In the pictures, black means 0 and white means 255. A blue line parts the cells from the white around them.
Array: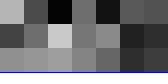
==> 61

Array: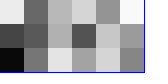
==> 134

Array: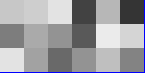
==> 131

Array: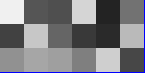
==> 71

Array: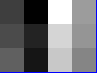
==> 133

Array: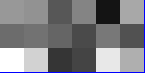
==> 175

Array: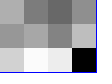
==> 1

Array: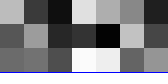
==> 149

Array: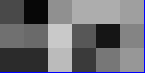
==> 151
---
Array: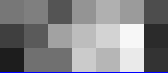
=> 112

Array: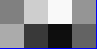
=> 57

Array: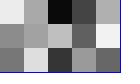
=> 222

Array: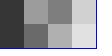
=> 106

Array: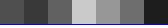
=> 57

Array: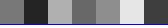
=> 36
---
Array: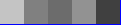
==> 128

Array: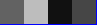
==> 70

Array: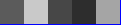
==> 91

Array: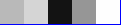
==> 185

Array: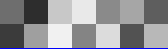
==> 220

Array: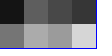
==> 155

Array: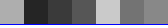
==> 136

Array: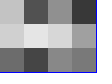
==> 208

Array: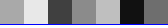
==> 169

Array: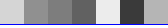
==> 181
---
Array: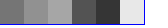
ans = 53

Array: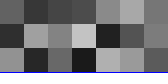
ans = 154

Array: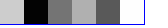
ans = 89

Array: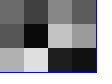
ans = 30

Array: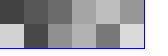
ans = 120

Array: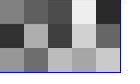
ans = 166

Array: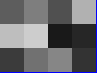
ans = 134

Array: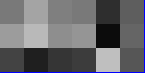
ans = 191
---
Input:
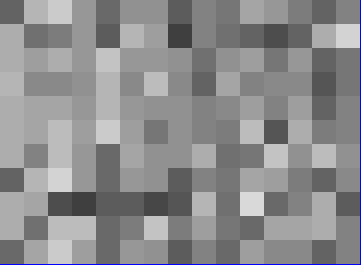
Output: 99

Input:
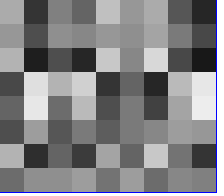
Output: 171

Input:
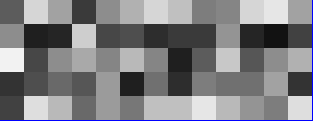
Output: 92

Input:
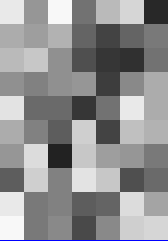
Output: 233

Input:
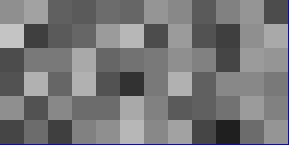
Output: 143

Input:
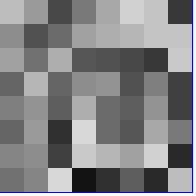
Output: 189

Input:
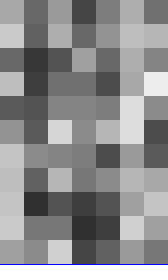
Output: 168

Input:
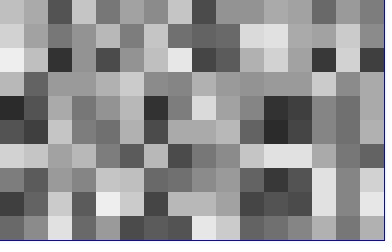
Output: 191

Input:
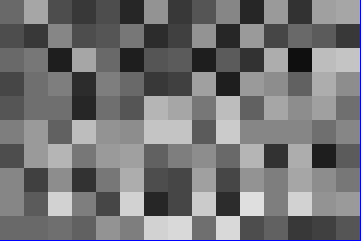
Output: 105
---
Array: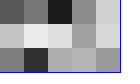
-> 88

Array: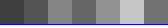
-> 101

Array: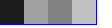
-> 162

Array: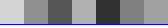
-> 128

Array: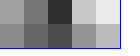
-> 103

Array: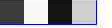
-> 206

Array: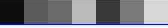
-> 91
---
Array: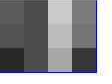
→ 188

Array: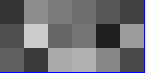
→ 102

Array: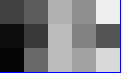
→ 188

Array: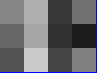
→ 49

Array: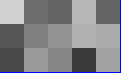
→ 148

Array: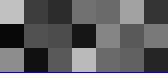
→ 75
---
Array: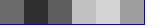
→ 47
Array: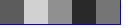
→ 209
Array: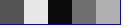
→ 230
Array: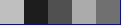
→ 29
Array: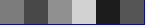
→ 72
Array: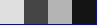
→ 69
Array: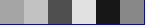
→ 194
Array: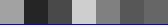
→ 37
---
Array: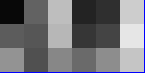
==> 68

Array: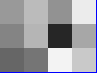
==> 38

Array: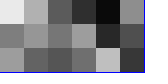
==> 40

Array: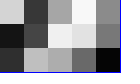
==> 226

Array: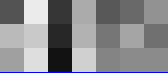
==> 165

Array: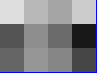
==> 108

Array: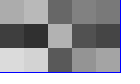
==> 81

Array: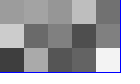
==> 78
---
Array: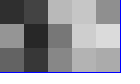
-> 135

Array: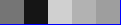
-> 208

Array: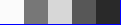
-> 215

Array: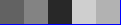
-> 40

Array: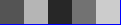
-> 39

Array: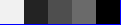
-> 78

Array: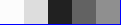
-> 33

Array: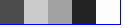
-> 162

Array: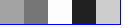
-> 253
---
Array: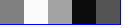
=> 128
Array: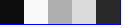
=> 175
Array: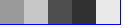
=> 154
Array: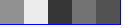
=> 115
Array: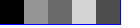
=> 106
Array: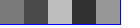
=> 122
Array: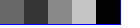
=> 104
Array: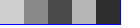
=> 138
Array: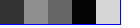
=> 102
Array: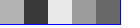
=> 157
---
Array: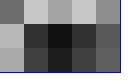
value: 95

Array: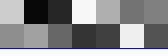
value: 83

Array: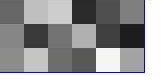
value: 162

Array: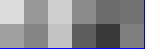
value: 127

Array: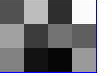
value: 154

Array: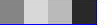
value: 41

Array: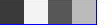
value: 187

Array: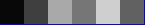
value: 97

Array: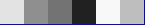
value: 190
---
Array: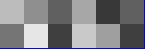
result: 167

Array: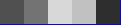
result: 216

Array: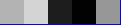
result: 29

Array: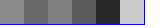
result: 92

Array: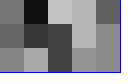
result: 195

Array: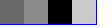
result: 138
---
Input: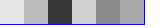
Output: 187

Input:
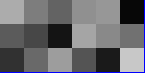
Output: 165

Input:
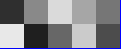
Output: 203

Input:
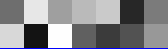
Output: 216

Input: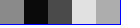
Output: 138

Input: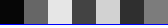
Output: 124

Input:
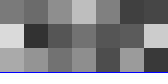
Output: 190

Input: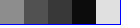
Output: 81
